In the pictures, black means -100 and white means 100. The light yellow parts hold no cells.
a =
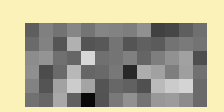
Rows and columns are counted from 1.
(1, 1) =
-26
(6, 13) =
-17
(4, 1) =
12
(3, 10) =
-1
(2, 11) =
-10
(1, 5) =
-9
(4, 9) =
36
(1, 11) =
-45
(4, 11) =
-1
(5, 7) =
-19
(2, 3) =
-33
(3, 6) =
-12
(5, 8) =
-24
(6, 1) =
-11
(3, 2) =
16
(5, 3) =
27
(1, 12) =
-26
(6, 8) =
14
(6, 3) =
32
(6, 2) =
-20
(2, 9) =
-25
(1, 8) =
-1

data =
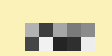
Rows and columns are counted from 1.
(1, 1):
40
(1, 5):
9
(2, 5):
86
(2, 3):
-72

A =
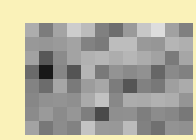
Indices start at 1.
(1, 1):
36
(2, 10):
18
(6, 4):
12
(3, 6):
43
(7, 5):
-1
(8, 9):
1
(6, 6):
52
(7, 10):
10
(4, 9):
14
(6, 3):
15
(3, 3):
9
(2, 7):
48
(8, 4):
2
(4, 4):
-34
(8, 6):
20
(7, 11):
6
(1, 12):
0
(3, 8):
43
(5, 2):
-15
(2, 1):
19
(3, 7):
36
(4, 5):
42
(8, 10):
-12
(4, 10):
-20
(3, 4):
28
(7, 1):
9
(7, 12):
-6
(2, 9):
20
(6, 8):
35

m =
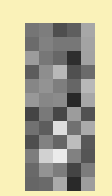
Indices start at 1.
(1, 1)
-8
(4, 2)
11
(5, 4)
-20
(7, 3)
-45
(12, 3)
33
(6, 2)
6
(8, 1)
-11
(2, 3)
-7
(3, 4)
-64
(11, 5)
-3
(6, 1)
19
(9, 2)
2
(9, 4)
48
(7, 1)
-47
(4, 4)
-37
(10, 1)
-2

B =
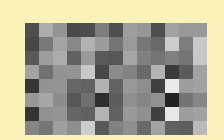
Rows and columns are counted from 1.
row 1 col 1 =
-39
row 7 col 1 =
-59
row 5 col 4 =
-19
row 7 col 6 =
41
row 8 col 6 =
-31
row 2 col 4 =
7
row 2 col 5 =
40
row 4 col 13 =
27
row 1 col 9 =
18
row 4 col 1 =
27
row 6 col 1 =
19
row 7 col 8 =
20
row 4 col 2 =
-11
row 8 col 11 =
-25
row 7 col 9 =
13
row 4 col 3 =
15
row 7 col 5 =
-24
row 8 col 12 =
-26
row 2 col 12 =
-2
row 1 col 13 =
20
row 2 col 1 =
-44
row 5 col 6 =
40
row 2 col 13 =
57
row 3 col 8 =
30
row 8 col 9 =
-17
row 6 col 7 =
-27
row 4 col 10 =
41
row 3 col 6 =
-30
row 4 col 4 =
16
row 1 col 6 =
-2
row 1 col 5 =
-40

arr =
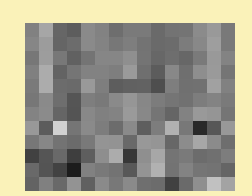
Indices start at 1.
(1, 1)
1
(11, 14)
-10
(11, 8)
-31
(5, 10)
-39
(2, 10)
-17
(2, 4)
-15
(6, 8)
18
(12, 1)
-22
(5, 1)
-4
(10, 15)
-2
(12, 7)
-6
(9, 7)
15
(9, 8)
-18
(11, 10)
39
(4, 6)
2
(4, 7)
-1
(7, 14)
17
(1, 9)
-4
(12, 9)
-13
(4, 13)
11
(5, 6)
-1
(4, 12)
-13
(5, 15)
1
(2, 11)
-15
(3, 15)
3
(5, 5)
20
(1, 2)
30
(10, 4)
-51
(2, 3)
-21
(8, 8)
8
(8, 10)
-2
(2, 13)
7
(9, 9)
19
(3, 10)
-19
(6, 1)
-7
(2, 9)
-10
